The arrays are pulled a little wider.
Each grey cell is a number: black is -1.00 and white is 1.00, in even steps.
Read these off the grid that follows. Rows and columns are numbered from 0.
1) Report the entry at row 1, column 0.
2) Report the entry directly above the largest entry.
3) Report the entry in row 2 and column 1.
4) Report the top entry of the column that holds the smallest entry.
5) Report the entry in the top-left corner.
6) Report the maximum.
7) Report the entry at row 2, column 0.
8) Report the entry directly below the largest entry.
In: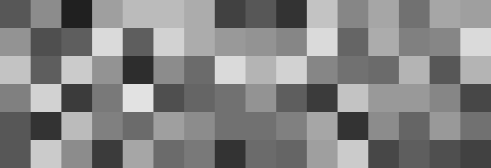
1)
0.15
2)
-0.65
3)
-0.26
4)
-0.75
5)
-0.32
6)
0.77
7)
0.53
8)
-0.16

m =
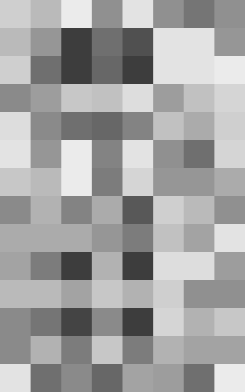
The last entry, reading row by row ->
0.84
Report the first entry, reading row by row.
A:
0.62
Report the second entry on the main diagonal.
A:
0.18
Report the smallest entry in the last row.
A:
-0.19
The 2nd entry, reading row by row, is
0.46
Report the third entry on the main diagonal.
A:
-0.52
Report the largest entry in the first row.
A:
0.84
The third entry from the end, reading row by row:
0.23
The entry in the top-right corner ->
0.13
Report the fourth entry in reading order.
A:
0.13
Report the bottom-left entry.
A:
0.78
